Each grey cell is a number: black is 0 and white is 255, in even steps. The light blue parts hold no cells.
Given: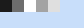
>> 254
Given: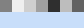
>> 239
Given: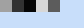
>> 215
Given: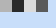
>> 218
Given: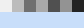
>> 240
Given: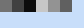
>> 199
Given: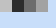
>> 193
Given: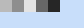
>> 227
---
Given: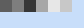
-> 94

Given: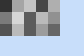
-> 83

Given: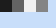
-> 28

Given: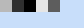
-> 185

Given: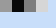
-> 154

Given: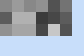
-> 145

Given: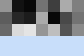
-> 104

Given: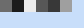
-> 108

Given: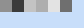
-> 144
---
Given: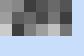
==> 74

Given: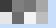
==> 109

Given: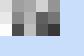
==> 178

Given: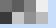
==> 198

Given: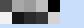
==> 43

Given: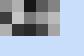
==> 121
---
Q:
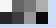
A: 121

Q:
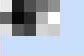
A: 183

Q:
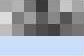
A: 84

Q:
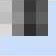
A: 66

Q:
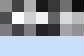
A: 218

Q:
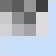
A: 100

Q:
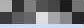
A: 27

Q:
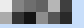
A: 182

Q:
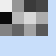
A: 216
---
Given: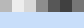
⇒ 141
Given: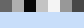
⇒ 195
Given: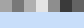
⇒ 228
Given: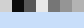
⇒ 232
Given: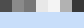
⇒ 232
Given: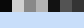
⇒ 179
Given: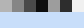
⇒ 14
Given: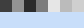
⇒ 124
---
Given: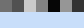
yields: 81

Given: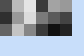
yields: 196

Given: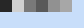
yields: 208

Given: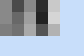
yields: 113

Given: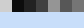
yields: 13

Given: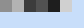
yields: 179

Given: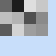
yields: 211
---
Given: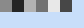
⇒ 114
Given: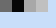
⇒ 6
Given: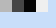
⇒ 69
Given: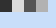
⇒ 218
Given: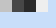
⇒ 71
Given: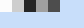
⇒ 38
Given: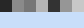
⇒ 51
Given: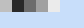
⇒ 108
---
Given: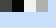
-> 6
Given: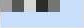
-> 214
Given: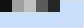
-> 191
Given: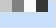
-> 128
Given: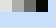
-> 173
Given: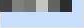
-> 195
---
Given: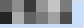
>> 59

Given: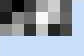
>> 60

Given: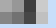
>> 62

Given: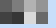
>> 178

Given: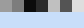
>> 12

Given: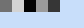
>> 3

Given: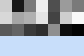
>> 122

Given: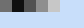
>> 82

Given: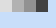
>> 146
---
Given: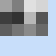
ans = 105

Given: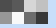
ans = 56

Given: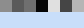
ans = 181

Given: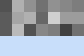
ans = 113

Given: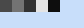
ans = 14

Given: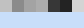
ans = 212

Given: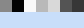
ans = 55

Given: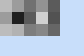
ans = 102

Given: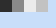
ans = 194
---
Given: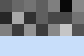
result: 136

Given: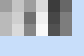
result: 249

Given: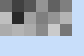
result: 138

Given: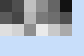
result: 234

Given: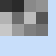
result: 156

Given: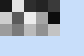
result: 186

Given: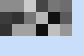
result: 16

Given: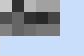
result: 110

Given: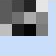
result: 25

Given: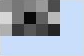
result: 87
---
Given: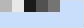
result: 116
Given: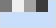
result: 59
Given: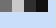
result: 16
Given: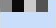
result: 83
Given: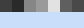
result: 73
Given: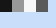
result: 90
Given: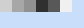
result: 240
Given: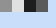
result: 90
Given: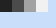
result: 241
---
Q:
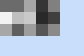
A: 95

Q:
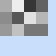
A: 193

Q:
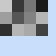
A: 181

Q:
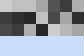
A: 60

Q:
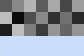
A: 189

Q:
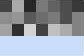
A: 47
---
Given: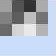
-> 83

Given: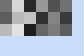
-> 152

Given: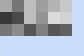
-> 157

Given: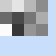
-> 228

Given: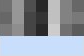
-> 192

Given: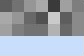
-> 58

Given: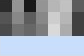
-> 182

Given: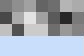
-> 110

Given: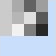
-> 170
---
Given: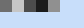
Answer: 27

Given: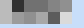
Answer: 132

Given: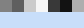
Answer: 18

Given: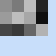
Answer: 189

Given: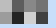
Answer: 136

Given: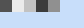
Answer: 60

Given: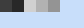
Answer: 178

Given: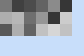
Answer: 139

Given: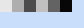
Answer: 99

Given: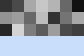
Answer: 104
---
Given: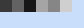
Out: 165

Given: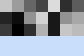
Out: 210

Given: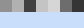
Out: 196

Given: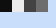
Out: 109

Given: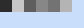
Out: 180

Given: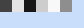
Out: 228

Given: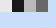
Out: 185
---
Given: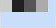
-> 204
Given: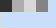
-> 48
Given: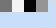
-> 116
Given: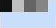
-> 18
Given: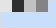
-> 228
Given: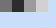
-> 114
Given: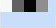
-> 247
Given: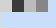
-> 210
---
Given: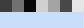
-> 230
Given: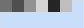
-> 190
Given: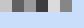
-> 134
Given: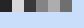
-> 111
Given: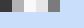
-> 123
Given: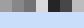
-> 188
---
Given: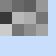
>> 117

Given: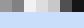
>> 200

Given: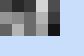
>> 107

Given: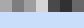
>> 73

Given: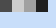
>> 205

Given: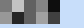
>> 97

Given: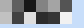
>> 44

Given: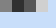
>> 48

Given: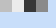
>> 235
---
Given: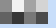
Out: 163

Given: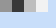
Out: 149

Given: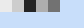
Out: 174

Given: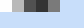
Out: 122

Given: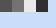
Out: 82

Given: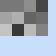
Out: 175

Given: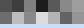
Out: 180
